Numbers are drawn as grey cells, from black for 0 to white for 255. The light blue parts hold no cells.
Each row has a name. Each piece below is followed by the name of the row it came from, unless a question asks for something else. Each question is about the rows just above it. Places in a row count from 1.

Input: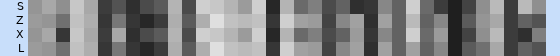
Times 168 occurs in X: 3
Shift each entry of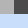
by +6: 186  81
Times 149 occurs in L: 1
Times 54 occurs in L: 3
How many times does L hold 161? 4
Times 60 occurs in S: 3

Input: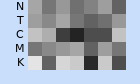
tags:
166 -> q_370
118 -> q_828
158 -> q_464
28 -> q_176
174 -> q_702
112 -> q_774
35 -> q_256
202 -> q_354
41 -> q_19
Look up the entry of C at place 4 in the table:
q_256
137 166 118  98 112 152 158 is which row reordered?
T
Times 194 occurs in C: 2
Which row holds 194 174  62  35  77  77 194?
C
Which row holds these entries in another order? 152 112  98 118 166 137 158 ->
T
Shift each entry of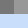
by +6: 124 158
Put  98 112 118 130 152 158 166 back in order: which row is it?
N

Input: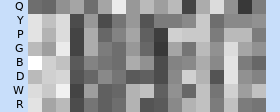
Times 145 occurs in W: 1
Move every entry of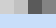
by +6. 214 199  96 137
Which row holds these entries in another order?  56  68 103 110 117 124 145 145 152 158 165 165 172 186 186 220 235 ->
G
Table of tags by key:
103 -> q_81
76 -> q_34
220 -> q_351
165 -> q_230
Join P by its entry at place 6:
q_81

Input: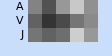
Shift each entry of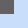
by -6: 92
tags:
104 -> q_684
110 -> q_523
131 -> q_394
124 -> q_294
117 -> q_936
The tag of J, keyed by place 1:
q_936
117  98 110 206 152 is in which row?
J

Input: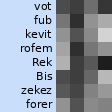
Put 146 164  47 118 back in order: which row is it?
rofem
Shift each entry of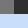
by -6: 112  41

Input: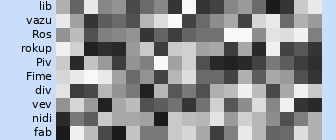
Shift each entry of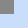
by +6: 141
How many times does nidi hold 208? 1
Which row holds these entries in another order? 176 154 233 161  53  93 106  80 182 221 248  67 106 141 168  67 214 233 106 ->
vazu
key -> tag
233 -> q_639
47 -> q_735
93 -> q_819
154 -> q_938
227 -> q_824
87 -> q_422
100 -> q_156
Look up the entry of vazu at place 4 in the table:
q_819
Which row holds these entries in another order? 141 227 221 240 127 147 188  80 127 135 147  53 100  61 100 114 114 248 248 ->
Ros
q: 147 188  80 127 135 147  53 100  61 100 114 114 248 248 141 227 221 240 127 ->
Ros

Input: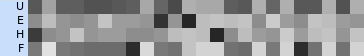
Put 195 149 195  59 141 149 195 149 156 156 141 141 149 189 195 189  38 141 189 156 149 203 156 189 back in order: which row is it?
H
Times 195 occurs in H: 4
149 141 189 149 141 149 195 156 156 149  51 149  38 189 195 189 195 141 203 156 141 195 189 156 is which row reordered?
E
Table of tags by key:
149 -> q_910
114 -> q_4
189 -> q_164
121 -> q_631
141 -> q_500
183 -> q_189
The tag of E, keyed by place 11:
q_910

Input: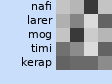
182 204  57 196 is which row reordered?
mog
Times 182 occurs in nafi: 1
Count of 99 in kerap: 1
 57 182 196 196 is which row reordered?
nafi

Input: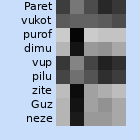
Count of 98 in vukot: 2
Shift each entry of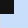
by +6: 25

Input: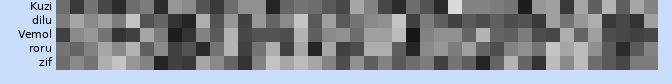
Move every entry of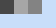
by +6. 77 172 137
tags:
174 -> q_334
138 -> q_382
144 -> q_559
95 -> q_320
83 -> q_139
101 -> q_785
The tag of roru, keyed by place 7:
q_320
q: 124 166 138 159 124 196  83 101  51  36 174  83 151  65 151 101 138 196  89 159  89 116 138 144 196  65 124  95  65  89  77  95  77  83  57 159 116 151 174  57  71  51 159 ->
dilu

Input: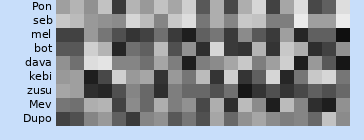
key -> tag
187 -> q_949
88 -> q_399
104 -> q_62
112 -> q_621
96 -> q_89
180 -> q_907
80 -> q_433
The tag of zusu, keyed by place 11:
q_62
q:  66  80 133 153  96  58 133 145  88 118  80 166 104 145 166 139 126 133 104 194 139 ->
Dupo
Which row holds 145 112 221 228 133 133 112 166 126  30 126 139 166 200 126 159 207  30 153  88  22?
dava
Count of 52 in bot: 2
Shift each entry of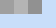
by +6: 165 186 151
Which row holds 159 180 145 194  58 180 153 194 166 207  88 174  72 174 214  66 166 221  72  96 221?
Pon

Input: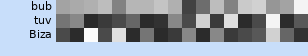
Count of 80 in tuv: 0
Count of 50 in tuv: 1
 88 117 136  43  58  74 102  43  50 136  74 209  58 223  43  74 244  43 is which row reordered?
tuv
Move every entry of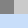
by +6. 136 208
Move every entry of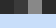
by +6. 49  64 142  49
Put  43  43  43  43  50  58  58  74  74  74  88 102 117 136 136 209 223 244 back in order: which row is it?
tuv

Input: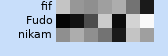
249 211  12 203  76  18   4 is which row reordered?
Fudo
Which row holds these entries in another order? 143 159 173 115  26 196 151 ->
fif
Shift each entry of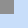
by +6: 149
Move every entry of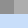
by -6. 137 167
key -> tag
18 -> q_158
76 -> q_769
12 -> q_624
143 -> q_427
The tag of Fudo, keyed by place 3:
q_769
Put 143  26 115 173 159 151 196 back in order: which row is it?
fif

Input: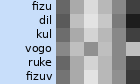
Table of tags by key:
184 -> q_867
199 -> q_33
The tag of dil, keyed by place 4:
q_33
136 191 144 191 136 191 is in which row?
vogo
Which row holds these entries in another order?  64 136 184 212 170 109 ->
kul
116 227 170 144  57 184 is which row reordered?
fizuv
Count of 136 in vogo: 2

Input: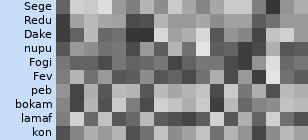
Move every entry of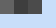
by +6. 105  68  81
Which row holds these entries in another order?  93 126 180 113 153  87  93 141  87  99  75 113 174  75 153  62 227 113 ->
Fev
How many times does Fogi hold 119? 6
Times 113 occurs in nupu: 2

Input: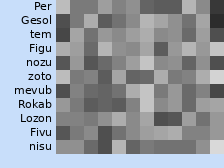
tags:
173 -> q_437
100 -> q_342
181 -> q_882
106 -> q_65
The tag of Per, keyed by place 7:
q_342
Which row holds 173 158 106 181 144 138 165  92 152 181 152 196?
Figu
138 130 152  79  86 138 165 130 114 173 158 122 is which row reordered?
Fivu

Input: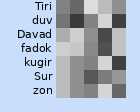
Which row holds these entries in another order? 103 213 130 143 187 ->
zon
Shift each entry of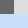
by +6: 109 227
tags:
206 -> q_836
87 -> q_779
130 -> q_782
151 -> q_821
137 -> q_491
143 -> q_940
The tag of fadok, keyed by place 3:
q_491
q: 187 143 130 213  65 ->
kugir

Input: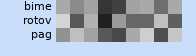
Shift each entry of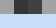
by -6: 156  47  59 156
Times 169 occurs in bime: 3
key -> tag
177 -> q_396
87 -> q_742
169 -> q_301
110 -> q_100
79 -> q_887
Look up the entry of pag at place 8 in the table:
q_887
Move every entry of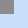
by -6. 133
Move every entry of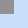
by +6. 152
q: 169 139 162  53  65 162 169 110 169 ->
bime

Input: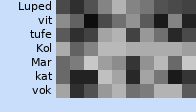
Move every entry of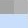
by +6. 170 185
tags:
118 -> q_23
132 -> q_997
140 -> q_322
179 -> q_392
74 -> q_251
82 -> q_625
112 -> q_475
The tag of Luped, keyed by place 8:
q_625
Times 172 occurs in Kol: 5
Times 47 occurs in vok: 1

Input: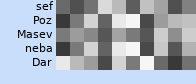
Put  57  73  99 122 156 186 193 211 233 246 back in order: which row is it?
Poz
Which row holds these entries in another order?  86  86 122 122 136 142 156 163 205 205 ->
Masev
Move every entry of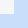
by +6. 252
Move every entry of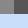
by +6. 142  92
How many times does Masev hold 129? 0

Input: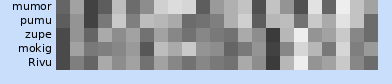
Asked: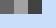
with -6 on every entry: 95 156  60
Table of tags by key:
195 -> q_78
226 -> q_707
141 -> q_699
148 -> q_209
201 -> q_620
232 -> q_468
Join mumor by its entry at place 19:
q_707
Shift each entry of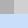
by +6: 182 214

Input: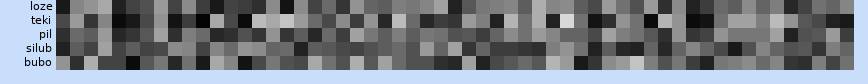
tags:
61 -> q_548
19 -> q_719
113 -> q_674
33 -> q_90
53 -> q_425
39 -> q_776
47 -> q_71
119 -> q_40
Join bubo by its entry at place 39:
q_425
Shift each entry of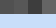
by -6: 75 81 55 94
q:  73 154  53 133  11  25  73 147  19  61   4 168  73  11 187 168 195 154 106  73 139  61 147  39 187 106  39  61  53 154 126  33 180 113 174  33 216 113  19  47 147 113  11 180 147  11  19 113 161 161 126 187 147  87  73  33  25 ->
teki
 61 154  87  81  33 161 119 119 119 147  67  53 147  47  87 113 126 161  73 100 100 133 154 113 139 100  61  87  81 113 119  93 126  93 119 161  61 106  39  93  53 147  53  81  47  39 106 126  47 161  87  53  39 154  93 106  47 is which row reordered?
pil
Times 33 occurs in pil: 1

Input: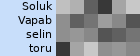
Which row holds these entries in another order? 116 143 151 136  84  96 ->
selin
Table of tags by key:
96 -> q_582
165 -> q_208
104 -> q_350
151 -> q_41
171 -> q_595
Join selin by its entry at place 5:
q_582
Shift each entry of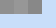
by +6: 149 157 142

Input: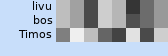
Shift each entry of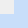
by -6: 233
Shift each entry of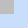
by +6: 196
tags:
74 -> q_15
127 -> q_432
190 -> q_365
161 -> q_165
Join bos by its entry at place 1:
q_365
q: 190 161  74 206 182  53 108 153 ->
livu

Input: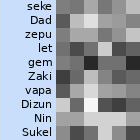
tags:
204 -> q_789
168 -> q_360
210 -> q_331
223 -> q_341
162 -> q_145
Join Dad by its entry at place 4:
q_145
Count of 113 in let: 2
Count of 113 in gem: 3
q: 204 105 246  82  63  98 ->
Dizun
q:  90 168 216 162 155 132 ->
vapa
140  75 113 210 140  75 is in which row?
Sukel
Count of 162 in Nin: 3

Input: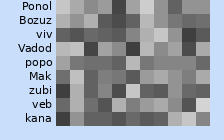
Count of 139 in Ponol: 1
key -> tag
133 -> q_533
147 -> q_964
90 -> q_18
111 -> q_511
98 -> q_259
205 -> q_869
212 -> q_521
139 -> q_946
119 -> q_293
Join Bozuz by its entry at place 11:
q_511
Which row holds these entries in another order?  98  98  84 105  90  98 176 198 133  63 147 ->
kana
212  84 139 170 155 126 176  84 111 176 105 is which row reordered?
veb
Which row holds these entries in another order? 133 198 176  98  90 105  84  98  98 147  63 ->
kana

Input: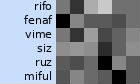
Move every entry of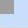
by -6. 152
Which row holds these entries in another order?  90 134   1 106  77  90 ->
ruz
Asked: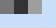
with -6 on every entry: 113  45 152
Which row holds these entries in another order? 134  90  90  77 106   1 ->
ruz

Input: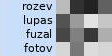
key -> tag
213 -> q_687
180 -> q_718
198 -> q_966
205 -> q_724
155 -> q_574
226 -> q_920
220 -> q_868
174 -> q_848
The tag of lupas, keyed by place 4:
q_966
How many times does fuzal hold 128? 1
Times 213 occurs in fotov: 2
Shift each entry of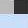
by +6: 192  55

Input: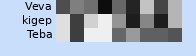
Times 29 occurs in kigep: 2
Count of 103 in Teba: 1
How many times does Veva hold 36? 1

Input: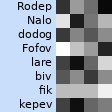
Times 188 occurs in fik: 3
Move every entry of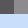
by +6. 93 146
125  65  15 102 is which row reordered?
kepev
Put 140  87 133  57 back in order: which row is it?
dodog

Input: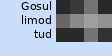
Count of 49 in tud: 1
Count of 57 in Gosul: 1
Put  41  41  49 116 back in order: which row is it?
tud
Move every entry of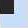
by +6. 47

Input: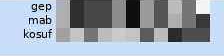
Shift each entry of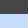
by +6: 76 76
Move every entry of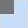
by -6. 111
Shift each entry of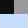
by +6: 21 160
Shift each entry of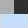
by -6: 169  42
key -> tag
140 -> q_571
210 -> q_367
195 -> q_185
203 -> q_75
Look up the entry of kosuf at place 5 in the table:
q_75
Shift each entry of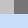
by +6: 201 123
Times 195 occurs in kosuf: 2

